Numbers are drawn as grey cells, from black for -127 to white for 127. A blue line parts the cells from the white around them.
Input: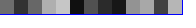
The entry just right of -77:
-24
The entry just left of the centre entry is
-111

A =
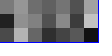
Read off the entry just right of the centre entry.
9
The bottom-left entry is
-53
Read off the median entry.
-25
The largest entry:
66
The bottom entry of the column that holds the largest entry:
-110
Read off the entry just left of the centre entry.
1

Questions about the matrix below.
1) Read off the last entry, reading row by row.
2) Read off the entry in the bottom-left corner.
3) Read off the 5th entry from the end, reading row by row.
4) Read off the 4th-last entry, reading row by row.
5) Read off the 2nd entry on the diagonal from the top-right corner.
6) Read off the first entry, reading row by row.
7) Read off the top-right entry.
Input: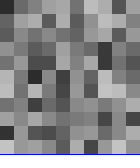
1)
17
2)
67
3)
45
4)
-57
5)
45
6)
-83
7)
32

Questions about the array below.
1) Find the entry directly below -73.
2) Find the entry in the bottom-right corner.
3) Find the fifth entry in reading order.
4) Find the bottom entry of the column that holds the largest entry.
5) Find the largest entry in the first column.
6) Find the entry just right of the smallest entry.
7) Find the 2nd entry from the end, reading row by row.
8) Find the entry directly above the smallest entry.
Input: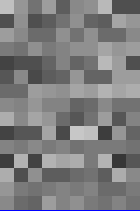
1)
45
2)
-13
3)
-34
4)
16
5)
64
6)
-41
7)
3
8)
-5

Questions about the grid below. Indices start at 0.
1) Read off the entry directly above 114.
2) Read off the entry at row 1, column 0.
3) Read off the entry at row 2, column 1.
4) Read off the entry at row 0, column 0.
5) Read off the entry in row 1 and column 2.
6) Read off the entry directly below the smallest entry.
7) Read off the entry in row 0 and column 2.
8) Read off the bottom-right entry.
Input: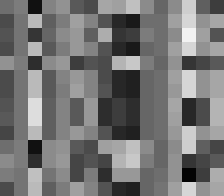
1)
86
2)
-52
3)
-11
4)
-17
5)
58
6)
86
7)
-110
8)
38

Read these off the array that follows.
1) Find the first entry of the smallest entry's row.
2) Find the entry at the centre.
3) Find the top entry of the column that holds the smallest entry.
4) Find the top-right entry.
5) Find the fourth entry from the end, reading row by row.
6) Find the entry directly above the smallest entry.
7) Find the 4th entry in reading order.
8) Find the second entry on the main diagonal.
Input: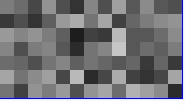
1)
25
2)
-11
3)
-76
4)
-48
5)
49
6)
43
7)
19
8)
-48
